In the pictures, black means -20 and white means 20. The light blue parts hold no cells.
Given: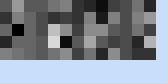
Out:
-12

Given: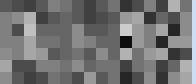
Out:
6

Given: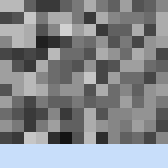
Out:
1

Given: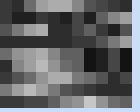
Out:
-5

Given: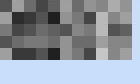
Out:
5
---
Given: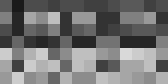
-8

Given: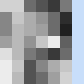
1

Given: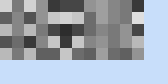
9

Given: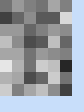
4

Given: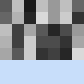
10

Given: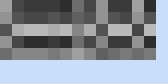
-7

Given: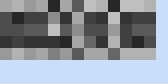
-8
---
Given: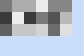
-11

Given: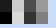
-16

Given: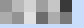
3

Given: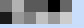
-2

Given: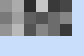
-1

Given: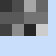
-6

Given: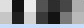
15

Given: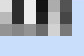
9
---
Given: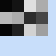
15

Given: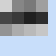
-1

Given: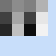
0

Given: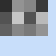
1

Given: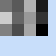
8

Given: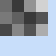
3
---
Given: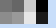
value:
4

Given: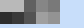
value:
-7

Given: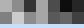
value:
-6

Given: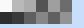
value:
1

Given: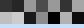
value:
-20

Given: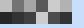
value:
12
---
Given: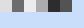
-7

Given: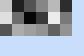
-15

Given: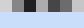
-9

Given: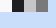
-1

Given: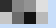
-13

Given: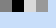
0

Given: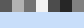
-8
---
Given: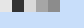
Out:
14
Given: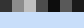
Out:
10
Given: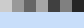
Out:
-4
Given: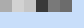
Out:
11
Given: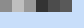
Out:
4
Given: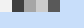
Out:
6
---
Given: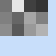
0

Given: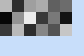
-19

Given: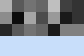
2

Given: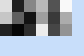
11

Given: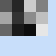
6

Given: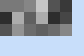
-13

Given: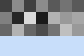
0
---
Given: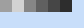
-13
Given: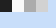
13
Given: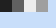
5
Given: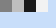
18
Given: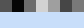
-1
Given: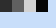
-19
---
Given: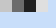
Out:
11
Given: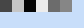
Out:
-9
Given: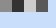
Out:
2
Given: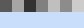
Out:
-6
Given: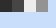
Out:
-13
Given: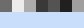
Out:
-3
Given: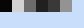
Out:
-19
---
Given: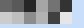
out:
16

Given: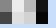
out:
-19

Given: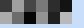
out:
9

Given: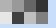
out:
0

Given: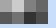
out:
-8

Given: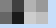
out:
10

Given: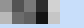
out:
11
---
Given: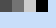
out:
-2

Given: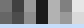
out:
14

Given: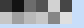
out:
13

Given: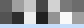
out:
17

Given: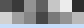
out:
13

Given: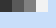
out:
0
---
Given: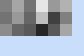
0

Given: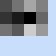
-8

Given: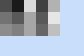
-8

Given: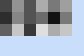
-9

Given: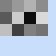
0

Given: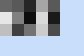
-4

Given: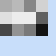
7

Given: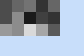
-8

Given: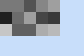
-1

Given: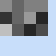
2
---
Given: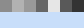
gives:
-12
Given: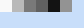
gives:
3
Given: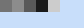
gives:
12
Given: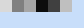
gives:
10
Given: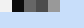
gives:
4
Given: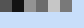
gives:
-1
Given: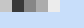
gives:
17
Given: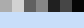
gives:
-19
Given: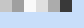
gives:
-11
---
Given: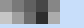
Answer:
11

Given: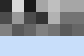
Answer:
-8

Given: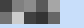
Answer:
-2

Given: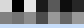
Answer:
0

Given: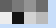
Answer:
17

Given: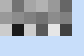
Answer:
4

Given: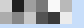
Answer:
7

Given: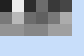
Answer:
-1
